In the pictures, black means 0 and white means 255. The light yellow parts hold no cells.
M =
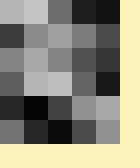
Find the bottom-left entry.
116
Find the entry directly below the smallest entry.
38
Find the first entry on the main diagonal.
181
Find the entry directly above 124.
31
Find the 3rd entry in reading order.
108
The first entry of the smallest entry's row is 38
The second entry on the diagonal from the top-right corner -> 124
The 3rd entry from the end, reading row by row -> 11
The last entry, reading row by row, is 146

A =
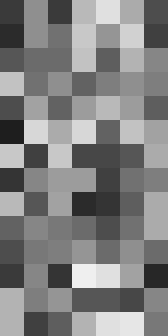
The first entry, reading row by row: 57
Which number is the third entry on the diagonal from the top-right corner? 93
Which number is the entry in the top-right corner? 78
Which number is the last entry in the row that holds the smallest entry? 163
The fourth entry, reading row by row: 186
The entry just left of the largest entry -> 51
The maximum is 238
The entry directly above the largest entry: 150
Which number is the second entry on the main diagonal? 142
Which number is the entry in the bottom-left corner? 178
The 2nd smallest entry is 38
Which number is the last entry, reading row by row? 120
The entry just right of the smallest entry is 216
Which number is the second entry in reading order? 142
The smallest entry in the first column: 31
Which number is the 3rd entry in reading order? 57
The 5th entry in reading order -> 223
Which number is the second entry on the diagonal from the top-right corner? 208
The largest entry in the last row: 230
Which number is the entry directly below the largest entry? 85
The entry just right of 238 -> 223
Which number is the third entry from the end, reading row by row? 223

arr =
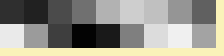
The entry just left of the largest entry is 220
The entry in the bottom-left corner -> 234
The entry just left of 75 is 33
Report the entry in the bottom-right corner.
163
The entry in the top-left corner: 47

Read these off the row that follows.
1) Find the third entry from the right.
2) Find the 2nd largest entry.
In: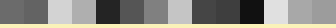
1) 224
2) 211

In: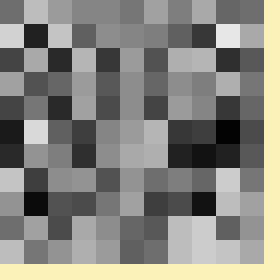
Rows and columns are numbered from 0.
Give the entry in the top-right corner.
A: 110
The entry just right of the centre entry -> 181
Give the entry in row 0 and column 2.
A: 155
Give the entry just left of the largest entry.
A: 55
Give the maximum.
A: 231
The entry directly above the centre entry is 141
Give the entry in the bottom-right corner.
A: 169
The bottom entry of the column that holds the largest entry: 196
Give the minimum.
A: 3
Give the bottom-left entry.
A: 189
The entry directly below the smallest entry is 33
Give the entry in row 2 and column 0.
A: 68
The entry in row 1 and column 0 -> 210
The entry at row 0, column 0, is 110
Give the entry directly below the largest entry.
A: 47
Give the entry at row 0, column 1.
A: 189
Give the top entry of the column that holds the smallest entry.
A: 102
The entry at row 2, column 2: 41
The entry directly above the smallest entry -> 55

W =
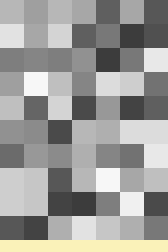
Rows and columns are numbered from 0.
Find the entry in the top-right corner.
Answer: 87
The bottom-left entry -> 87
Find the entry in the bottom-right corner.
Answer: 120
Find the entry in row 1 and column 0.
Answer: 226
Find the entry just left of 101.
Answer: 191
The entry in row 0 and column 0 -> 183
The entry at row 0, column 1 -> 159
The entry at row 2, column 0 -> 126
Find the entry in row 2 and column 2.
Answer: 126
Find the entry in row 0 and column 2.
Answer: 183

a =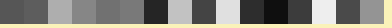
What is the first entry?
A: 86
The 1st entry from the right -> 148
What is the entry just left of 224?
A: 68
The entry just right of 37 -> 194
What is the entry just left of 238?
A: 60

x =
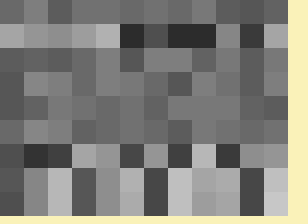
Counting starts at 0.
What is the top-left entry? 105
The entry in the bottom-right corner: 199
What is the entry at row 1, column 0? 165
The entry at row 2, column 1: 98
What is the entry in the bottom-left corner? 79
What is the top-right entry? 98
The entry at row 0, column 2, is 92
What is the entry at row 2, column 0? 92
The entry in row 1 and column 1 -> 149
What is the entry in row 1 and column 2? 142
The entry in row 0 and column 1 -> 126

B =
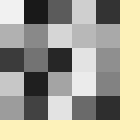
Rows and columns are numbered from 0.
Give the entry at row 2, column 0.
59
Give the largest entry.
240
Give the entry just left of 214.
137
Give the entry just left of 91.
24
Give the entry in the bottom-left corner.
157
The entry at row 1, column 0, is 177
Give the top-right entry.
52

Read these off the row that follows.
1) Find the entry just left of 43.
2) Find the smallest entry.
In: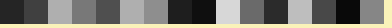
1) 106
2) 9

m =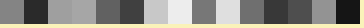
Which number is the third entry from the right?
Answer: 78
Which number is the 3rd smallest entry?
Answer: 56
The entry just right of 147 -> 21
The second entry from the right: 147

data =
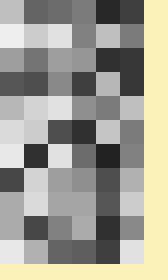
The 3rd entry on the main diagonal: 158
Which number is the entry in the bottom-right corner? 225
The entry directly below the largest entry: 158
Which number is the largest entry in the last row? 232
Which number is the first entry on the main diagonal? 191
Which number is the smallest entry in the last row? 63
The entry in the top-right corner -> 63
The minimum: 34
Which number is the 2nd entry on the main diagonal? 204
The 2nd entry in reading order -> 100
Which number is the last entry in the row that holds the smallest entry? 129
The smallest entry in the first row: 40
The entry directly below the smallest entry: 78
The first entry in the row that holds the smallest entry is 232
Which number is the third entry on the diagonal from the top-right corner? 150
